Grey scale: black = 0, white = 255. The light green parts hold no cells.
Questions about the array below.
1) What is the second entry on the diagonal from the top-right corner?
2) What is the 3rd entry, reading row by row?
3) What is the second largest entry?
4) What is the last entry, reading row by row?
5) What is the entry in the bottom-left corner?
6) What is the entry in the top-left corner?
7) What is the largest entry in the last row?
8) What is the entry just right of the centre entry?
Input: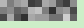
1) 155
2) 155
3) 194
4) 98
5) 73
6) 182
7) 206
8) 126

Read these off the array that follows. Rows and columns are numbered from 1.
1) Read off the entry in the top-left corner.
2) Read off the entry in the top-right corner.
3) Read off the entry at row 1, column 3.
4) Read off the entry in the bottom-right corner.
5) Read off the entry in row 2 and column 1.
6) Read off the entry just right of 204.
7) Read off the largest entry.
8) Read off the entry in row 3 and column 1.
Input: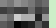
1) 133
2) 107
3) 148
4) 49
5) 62
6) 176
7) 204
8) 133

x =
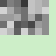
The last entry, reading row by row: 141
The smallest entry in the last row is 97
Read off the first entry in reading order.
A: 83
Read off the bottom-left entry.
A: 210
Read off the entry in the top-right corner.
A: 168
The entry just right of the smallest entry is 195
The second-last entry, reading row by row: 183
